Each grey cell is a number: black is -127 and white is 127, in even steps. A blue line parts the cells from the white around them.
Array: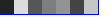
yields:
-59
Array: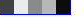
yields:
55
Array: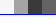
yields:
-69
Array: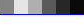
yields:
-88
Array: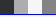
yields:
118
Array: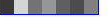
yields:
-51
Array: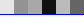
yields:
59
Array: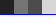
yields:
-51
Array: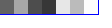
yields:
59
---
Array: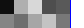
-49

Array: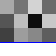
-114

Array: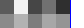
-14

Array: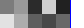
79

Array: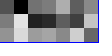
-64

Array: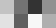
-76

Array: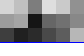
-14
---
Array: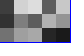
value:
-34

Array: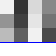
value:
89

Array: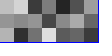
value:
-46

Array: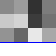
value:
-78

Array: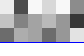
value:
120

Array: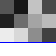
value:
67

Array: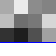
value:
12

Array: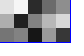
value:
-20
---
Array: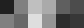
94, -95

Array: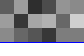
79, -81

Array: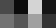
84, -116

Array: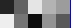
110, -114

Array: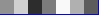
121, -82

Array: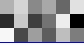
119, -127

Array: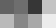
108, -73

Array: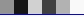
121, -106

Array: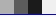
112, -100
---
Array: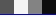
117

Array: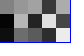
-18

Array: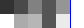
43

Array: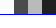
-52

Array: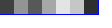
20

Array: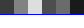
2
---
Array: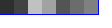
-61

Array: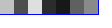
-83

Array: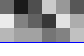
-72

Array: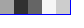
-26

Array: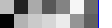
-94

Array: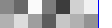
-35

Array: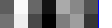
-108

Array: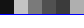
-68

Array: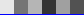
-45
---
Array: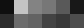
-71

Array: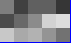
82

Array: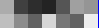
-30

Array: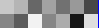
-105

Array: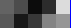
4

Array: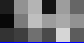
41
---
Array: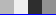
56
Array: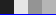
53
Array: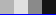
53
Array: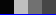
-14
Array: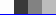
60
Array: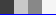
72
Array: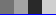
35
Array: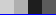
47
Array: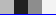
58
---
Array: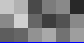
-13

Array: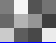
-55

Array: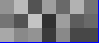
-56

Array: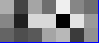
-68

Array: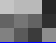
-68

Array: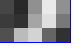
-26
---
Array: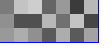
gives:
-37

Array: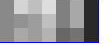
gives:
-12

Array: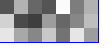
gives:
102

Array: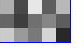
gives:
85

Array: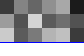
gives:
64

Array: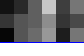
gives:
-98
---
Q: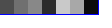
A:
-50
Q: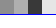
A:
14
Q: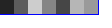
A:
-91
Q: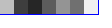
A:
63
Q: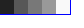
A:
-93
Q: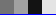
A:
-12
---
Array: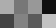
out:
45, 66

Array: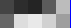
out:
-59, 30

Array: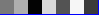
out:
-6, -68

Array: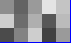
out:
14, 26

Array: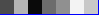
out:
-52, 72

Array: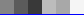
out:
4, 117
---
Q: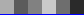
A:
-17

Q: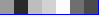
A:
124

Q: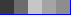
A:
13

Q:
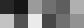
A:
-33

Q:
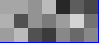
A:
-88

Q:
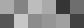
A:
-74

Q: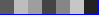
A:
6
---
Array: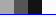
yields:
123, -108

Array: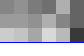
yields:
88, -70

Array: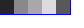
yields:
92, -90

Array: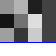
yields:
94, -107

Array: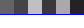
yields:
64, -92

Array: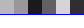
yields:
85, -101

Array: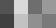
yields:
89, -63

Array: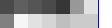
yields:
118, -73
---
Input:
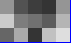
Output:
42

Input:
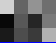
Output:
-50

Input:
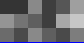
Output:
-53

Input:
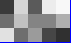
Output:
-17

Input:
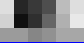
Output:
27

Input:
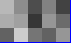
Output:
76

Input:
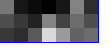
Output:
-82

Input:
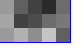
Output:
49

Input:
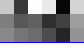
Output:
-10

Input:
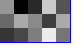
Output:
-55
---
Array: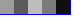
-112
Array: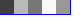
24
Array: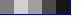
-105
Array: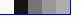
45
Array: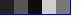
-7
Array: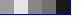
-103
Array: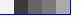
41
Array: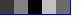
-20
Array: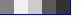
-76
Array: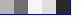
-86
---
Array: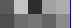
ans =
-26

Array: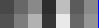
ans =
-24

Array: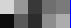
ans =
14

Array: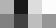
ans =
62

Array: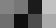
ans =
-50

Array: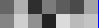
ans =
59
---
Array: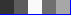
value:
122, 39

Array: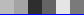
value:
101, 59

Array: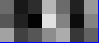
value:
97, 54

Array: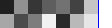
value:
113, 102

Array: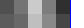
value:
75, 63

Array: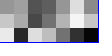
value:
117, 106

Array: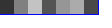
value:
67, 43
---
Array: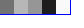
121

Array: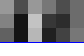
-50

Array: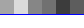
-67

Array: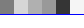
-74

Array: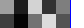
-1

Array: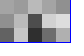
16

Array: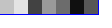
-19

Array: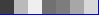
-2
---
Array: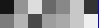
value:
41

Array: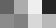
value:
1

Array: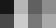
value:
76

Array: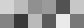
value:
-36

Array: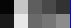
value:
-21

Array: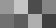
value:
-33

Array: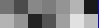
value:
32
